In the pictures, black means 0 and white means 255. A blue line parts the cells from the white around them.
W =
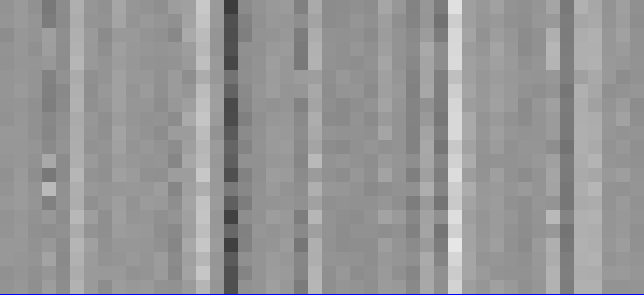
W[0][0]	147
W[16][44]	153
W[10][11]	147
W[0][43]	147
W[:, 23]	[140, 140, 146, 147, 146, 143, 141, 143, 139, 148, 141, 147, 145, 151, 144, 147, 147, 146, 148, 143, 143]
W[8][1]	151
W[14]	[152, 155, 149, 129, 146, 173, 144, 150, 158, 147, 155, 153, 142, 164, 194, 155, 95, 125, 147, 148, 149, 145, 161, 144, 146, 145, 145, 150, 143, 125, 154, 116, 201, 163, 153, 156, 145, 142, 150, 148, 119, 170, 172, 147, 154, 146]
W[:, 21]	[128, 142, 125, 122, 121, 156, 150, 130, 138, 141, 138, 134, 139, 142, 145, 125, 137, 118, 134, 133, 123]
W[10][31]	118
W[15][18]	146
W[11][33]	172
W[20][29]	137
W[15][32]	222
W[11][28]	149
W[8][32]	216
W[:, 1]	[154, 154, 151, 151, 150, 151, 154, 149, 151, 152, 151, 151, 154, 155, 155, 151, 153, 152, 150, 149, 151]
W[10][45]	144
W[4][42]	177
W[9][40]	122
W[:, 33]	[159, 159, 164, 156, 160, 160, 164, 157, 169, 169, 162, 172, 157, 172, 163, 158, 163, 163, 165, 165, 158]
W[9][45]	148
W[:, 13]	[160, 163, 170, 157, 154, 142, 150, 159, 170, 156, 159, 167, 157, 160, 164, 160, 158, 168, 160, 163, 155]
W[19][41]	173
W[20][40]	125
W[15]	[147, 151, 146, 152, 141, 184, 158, 143, 159, 149, 150, 144, 148, 160, 196, 151, 65, 142, 146, 157, 153, 125, 182, 147, 143, 141, 147, 163, 154, 136, 162, 144, 222, 158, 149, 155, 150, 142, 148, 185, 132, 176, 178, 149, 152, 148]
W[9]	[152, 152, 145, 134, 146, 172, 149, 144, 163, 151, 147, 141, 156, 156, 188, 147, 90, 139, 146, 155, 153, 141, 169, 148, 146, 146, 144, 165, 147, 130, 163, 127, 216, 169, 150, 159, 150, 147, 148, 155, 122, 175, 173, 150, 147, 148]
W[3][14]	183
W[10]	[151, 151, 149, 138, 148, 173, 146, 148, 161, 148, 152, 147, 141, 159, 182, 155, 101, 132, 147, 154, 156, 138, 164, 141, 138, 145, 149, 145, 147, 130, 168, 118, 200, 162, 148, 156, 145, 149, 149, 142, 115, 175, 170, 147, 152, 144]
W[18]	[152, 150, 148, 163, 138, 177, 155, 147, 149, 153, 149, 156, 139, 160, 182, 150, 91, 144, 148, 155, 151, 134, 174, 148, 147, 146, 142, 152, 149, 144, 170, 132, 213, 165, 148, 150, 147, 144, 152, 172, 126, 176, 178, 147, 151, 148]
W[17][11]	145
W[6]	[149, 154, 148, 128, 137, 175, 142, 152, 161, 148, 155, 144, 155, 150, 187, 158, 99, 138, 150, 157, 149, 150, 168, 141, 148, 149, 139, 159, 153, 129, 167, 126, 205, 164, 152, 159, 153, 146, 143, 148, 118, 176, 167, 144, 147, 150]
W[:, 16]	[60, 80, 78, 81, 70, 115, 99, 74, 76, 90, 101, 95, 79, 121, 95, 65, 103, 64, 91, 80, 79]

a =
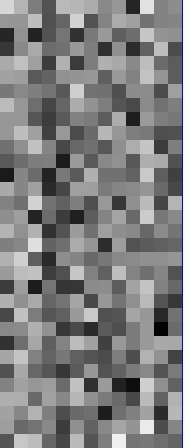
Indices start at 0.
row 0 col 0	214
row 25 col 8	126
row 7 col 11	114
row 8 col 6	123
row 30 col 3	137
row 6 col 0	120
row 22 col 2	124
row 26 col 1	168
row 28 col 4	135
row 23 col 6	42
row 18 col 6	104
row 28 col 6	143
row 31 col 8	240
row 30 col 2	115
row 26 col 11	83
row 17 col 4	111
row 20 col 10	195
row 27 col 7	155
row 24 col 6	161
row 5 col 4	145
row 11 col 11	170
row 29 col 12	183
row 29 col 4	77
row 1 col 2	190
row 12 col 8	113
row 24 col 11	169
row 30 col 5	144
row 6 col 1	136
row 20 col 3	117
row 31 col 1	199
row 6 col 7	113
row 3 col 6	125
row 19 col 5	198
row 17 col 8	157
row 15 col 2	36
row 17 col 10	91
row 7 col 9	73
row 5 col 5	148

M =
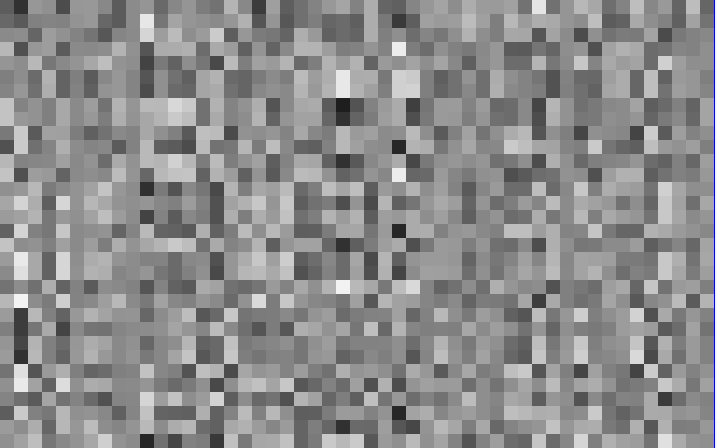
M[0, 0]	93
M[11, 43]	132
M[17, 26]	124
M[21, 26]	87
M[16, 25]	166
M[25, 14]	87
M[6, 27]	127
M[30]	[155, 141, 173, 102, 183, 151, 188, 141, 133, 148, 185, 140, 172, 182, 108, 97, 168, 177, 155, 134, 155, 100, 126, 102, 49, 106, 105, 158, 86, 71, 148, 184, 166, 126, 168, 104, 132, 143, 149, 194, 150, 170, 173, 121, 110, 176, 87, 177, 125, 127, 152]
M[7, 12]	216
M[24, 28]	143
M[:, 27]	[101, 120, 127, 131, 154, 120, 127, 154, 158, 139, 139, 150, 135, 154, 181, 158, 154, 158, 181, 177, 120, 181, 131, 104, 131, 127, 143, 177, 116, 147, 158, 154]
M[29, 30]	173
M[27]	[144, 233, 162, 98, 221, 144, 172, 168, 137, 138, 149, 122, 106, 122, 144, 73, 143, 182, 193, 164, 199, 87, 104, 130, 107, 160, 80, 177, 77, 148, 160, 154, 155, 110, 142, 115, 143, 166, 141, 187, 135, 163, 173, 147, 114, 122, 129, 200, 171, 119, 161]
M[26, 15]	178
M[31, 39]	107
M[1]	[104, 90, 129, 132, 130, 147, 152, 103, 91, 139, 231, 118, 164, 149, 144, 138, 150, 177, 85, 149, 87, 112, 126, 102, 107, 95, 173, 120, 58, 94, 160, 154, 157, 188, 160, 126, 184, 155, 173, 169, 149, 141, 190, 92, 98, 169, 142, 130, 96, 162, 115]
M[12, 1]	80
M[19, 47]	200
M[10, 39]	163
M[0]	[93, 49, 151, 144, 76, 151, 152, 136, 91, 139, 149, 105, 135, 149, 124, 114, 180, 136, 60, 159, 94, 112, 131, 152, 165, 130, 173, 101, 96, 133, 151, 164, 141, 173, 155, 154, 161, 114, 229, 113, 149, 184, 167, 110, 131, 190, 135, 153, 100, 189, 102]
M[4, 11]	122
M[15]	[155, 161, 179, 119, 152, 144, 162, 190, 156, 140, 67, 131, 91, 136, 124, 81, 174, 126, 174, 154, 193, 112, 126, 179, 155, 178, 93, 158, 152, 171, 142, 159, 136, 95, 134, 147, 108, 114, 173, 119, 139, 184, 127, 169, 156, 149, 115, 200, 166, 138, 149]
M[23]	[127, 60, 118, 170, 68, 137, 116, 114, 133, 138, 140, 144, 164, 149, 134, 187, 137, 111, 85, 124, 87, 174, 166, 146, 165, 118, 191, 104, 180, 133, 127, 129, 127, 167, 139, 158, 143, 114, 149, 101, 143, 127, 121, 128, 156, 163, 156, 90, 108, 162, 115]
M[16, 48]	154
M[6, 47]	114
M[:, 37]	[114, 155, 166, 90, 108, 131, 131, 137, 137, 184, 190, 143, 90, 108, 155, 114, 190, 137, 160, 166, 137, 166, 85, 114, 96, 90, 201, 166, 160, 184, 143, 102]
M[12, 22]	184
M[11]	[183, 131, 134, 136, 160, 137, 147, 108, 170, 146, 185, 180, 209, 182, 124, 187, 125, 146, 161, 94, 131, 168, 166, 97, 49, 89, 136, 150, 171, 71, 121, 144, 150, 141, 149, 112, 120, 143, 77, 175, 144, 105, 127, 132, 135, 149, 108, 98, 129, 103, 158]
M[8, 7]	125
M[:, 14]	[124, 144, 155, 108, 118, 165, 165, 113, 113, 191, 186, 124, 98, 118, 129, 124, 175, 113, 139, 144, 170, 149, 87, 134, 98, 87, 191, 144, 155, 175, 108, 124]
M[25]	[155, 49, 184, 128, 99, 152, 178, 152, 137, 148, 121, 135, 164, 196, 87, 105, 199, 126, 117, 129, 131, 118, 148, 152, 98, 112, 136, 127, 143, 86, 133, 189, 148, 126, 162, 136, 103, 90, 197, 126, 154, 206, 132, 136, 143, 217, 74, 169, 112, 154, 130]
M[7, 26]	130
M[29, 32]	150
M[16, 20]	155
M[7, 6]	157
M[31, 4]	137
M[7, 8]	179

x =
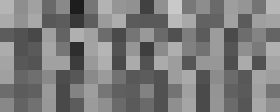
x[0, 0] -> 181
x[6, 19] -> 115
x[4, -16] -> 161
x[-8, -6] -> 141
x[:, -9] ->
[145, 89, 106, 139, 171, 82, 81, 81]
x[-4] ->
[164, 88, 84, 161, 161, 60, 153, 175, 74, 171, 82, 171, 157, 86, 151, 151, 78, 171, 81, 165]
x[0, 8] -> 149
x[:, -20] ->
[181, 170, 92, 172, 164, 160, 108, 136]
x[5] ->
[160, 102, 111, 137, 77, 87, 138, 155, 114, 88, 92, 82, 157, 170, 81, 140, 107, 88, 165, 158]
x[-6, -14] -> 161
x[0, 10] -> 65
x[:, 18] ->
[116, 159, 132, 122, 81, 165, 161, 168]
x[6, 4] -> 73
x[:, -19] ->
[142, 146, 82, 82, 88, 102, 92, 99]
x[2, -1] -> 100
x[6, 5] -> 131
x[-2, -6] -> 74
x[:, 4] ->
[137, 92, 99, 118, 161, 77, 73, 73]
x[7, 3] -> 152
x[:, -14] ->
[118, 94, 161, 163, 153, 138, 158, 155]
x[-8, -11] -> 145
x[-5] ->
[172, 82, 90, 166, 118, 46, 163, 181, 83, 150, 63, 139, 175, 129, 114, 156, 85, 143, 122, 177]
